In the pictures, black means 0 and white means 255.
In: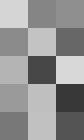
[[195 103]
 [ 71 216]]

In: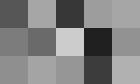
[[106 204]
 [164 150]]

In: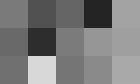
[[ 45 123]
 [216 117]]

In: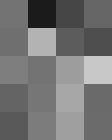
[[179  92]
 [115 157]]

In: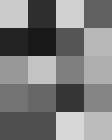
[[ 24  85]
 [195 127]]

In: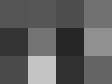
[[116  38]
 [196  48]]
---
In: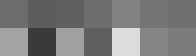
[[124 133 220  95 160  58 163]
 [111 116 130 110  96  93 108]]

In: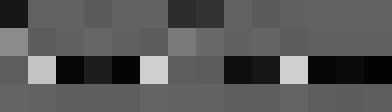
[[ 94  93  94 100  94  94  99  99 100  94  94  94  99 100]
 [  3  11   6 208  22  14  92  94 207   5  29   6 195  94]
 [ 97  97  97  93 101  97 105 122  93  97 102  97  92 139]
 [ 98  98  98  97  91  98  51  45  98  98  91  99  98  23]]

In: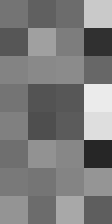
[[ 94 168 108 148]
 [149 132 117 121]
 [ 38 135 146 111]
 [222  91  78 128]
 [235  87  83 116]
 [103 139 137 131]
 [ 48 125 160  86]
 [201 108  96 116]]

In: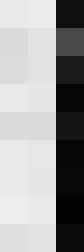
[[ 11 226 224]
 [  4 233 237]
 [  7 229 233]
 [  5 230 233]
 [ 20 218 219]
 [  5 229 232]
 [ 25 226 221]
 [ 72 226 218]
 [ 16 235 232]]

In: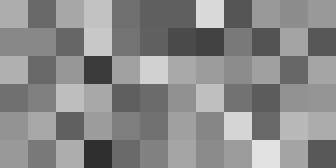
[[ 88 164 226 155 139 165 130 106  47 174 121 153]
 [172 185 104 213 134 160 113 126 156  96 168 147]
 [148 146  92 114 191 145 107  95 168 190 128 112]
 [165 103 160 140 155 169 209 161  59 151 104 176]
 [ 87 164  83 121  66  75  97 115 200 102 136 136]
 [153 141 153  85 218  95  95 111 194 167 104 173]]

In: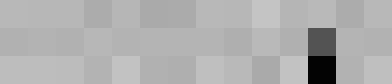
[[191 178   3 194 170 185 191 175 177 194 179 188 189 189]
 [178 180  83 176 185 175 180 180 180 179 183 177 179 177]
 [184 172 185 181 196 183 184 171 170 182 172 183 183 184]]
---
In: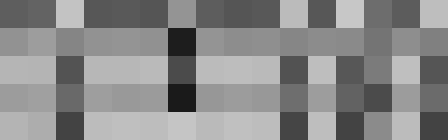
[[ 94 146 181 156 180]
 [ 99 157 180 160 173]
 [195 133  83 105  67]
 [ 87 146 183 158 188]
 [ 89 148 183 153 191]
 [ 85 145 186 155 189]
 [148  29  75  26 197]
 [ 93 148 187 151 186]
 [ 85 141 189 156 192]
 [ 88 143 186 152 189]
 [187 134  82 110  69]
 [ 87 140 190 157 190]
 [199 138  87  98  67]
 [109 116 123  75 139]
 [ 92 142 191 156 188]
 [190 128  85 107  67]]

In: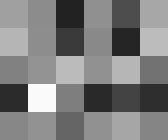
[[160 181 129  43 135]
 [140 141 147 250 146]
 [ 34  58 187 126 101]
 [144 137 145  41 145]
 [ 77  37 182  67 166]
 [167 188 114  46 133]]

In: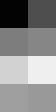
[[  3 125 210 159]
 [ 78 134 239 153]]

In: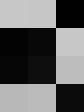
[[199   3   6 184]
 [198   8  14 187]
 [  1 199 189  11]]

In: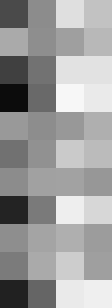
[[ 74 170  64  12 153 113 140  35 142 123  33]
 [140 142 114 105 141 145 161 122 164 170 101]
 [223 159 226 247 152 202 162 238 175 205 234]
 [194 184 226 234 175 187 151 215 156 159 239]]

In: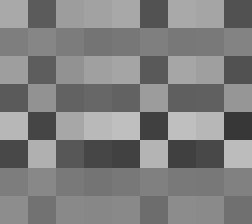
[[169 126 158  90 183  72 125 141]
 [ 91 134  93 146  69 176 136 114]
 [157 124 146  98 167  87 121 137]
 [162 116 160 103 185  70 116 135]
 [168 119 165  98 191  65 120 137]
 [ 82 127  89 156  64 180 128 109]
 [169 120 166  95 191  64 121 140]
 [165 121 159  96 183  72 120 138]
 [ 81 131  81 150  55 188 129 112]]

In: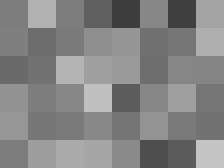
[[125 127 106 146 150 124]
 [178 108 114 125 119 158]
 [124 122 180 135 122 171]
 [ 95 143 159 191 136 166]
 [ 61 149 154  92 117 138]
 [135 112 110 134 147  78]
 [ 63 118 134 159 121  91]
 [163 175 133 118 114 196]]

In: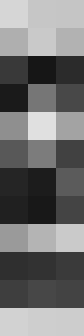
[[214 175  57  26 143  88  37  32 154  47  62 210]
 [198 201  22 118 224 124  28  24 180  50  71 206]
 [197 178  43  72 163  65  91  68 202  58  67 205]]

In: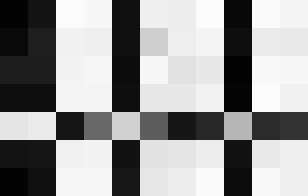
[[  3   9  29  14 229  19   3]
 [ 20  30  28  13 235  21  15]
 [251 241 243 244  21 240 246]
 [247 239 246 244 104 243 246]
 [ 16  16  12  14 209  18  23]
 [239 207 246 231  93 226 231]
 [237 238 225 232  22 229 237]
 [252 244 232 242  39 237 250]
 [  8  14   3   5 183  18  11]
 [250 234 248 251  43 233 248]
 [245 233 247 241  52 239 239]]
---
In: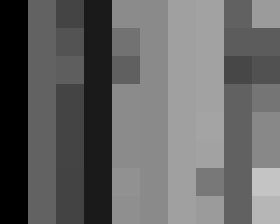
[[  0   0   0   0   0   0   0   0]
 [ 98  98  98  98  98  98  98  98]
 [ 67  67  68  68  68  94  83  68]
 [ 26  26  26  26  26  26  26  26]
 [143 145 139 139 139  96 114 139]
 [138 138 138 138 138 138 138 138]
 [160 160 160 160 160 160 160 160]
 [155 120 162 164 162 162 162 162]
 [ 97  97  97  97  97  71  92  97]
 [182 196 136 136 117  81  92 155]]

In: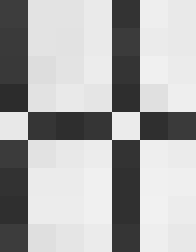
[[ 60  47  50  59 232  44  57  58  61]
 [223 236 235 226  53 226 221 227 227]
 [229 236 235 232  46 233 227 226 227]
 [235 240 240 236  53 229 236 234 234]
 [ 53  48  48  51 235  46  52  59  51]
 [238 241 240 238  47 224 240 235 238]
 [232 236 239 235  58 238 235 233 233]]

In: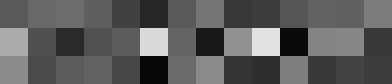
[[139 171  89]
 [ 74  80 104]
 [ 92  42 108]
 [ 98  82  95]
 [ 70  92  65]
 [  6 218  39]
 [107 100  89]
 [138  24 118]
 [ 51 145  56]
 [ 46 226  61]
 [126  10  85]
 [ 56 132  98]
 [ 67 135  96]
 [ 61  56 124]]

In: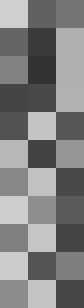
[[140 203 128 205 135 183  82  69 130 101 207]
 [195  84 197 142 193  67 196  73  51  58  97]
 [ 71 127  69  91  73 149  87 177 175 176 116]]

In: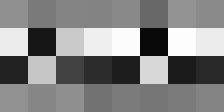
[[145  34 235 144]
 [134 198  22 122]
 [143  65 202 132]
 [114  44 239 131]
 [123  29 252 137]
 [118 216   9 104]
 [123  27 253 147]
 [132  40 236 138]]

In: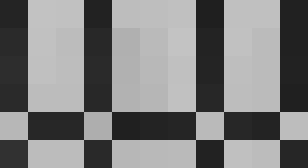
[[ 49 183  42  45  42  36]
 [188  39 188 192 193 194]
 [188  39 188 189 188 193]
 [ 41 174  40  42  40  34]
 [183  32 178 177 176 189]
 [185  35 182 184 186 190]
 [186  37 193 192 195 192]
 [ 34 186  39  36  35  31]
 [192  39 189 190 193 192]
 [188  35 187 187 187 192]
 [ 38 189  32  34  33  33]]
